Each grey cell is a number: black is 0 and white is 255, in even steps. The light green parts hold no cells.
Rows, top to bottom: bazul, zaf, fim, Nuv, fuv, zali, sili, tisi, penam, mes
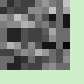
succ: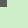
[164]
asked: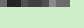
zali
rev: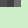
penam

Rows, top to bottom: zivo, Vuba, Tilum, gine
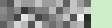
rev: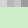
Vuba
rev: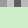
zivo
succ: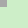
[184]

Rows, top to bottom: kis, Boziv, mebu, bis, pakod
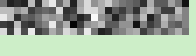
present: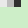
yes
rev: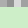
kis
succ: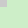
[146]
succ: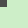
[233]

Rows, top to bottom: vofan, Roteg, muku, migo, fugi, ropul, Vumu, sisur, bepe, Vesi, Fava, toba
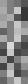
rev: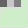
ropul
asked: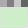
ropul
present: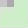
no
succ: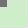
[84]

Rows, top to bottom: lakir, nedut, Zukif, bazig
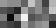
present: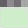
no
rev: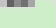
nedut
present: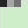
yes
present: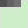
yes
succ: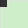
[166]
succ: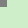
[11]
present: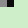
no

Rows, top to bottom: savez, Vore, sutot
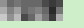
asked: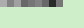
Vore
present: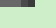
yes
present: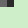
yes

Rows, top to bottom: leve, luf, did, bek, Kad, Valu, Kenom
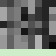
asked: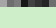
did
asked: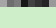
Kad
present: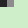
no

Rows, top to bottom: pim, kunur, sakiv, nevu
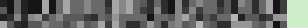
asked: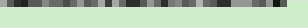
nevu
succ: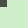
[105]
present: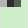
no
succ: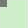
[135]
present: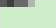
yes

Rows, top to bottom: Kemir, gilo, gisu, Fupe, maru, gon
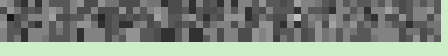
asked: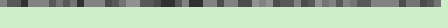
maru
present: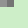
yes
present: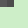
yes
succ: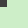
[116]
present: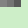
yes
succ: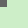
[146]
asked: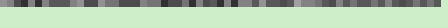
Kemir

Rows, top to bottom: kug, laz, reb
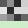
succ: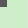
[144]
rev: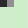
kug
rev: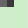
reb
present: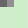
no
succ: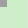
[132]
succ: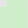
[42]

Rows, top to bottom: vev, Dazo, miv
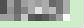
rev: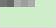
vev
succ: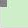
[171]
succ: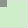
[105]

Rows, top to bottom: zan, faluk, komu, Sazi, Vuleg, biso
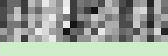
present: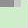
yes
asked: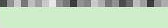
komu
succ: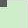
[189]
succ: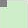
[201]
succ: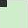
[145]
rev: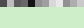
Vuleg

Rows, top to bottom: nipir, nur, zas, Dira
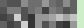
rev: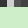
Dira
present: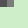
yes
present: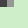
no

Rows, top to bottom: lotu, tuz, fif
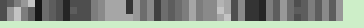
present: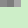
no
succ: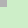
[166]
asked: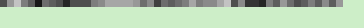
fif
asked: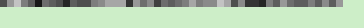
tuz

